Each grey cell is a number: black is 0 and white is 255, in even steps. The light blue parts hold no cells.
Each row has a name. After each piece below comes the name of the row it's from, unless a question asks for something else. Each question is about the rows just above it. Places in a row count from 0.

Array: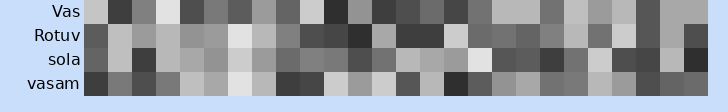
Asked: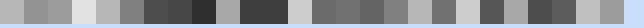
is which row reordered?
Rotuv
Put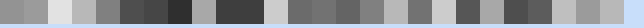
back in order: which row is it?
Rotuv
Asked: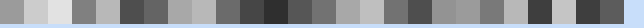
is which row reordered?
Vas
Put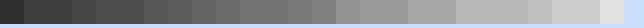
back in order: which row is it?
sola
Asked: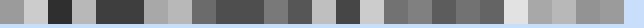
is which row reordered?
sola
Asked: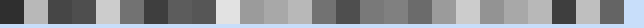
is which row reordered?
sola
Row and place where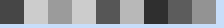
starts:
vasam, 9

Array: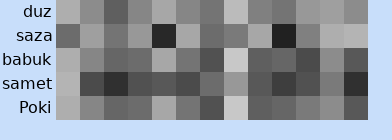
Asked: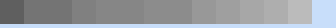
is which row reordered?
duz
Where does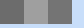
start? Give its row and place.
saza, 0

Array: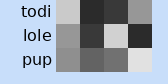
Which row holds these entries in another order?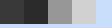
lole
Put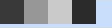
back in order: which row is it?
todi
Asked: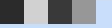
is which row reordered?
lole

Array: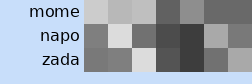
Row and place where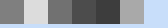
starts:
napo, 0
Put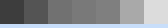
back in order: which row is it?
zada

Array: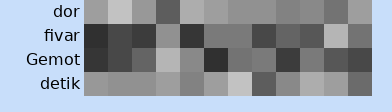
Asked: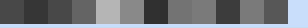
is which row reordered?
Gemot
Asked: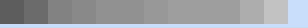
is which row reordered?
detik
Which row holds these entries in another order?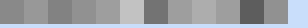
dor
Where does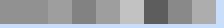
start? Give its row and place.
detik, 1

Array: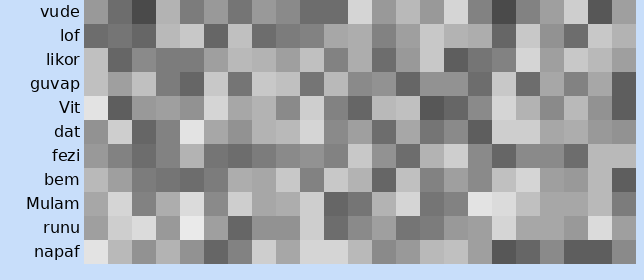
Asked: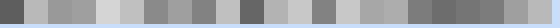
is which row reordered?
bem
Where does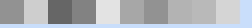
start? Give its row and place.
dat, 0
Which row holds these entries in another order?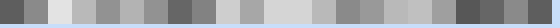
napaf
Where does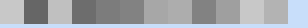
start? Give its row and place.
lof, 4
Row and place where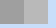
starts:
likor, 5
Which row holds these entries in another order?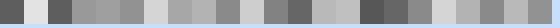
Vit

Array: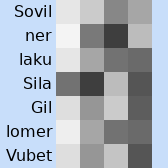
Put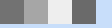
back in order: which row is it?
lomer
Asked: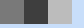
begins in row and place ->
ner, 1
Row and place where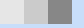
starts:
Sovil, 0

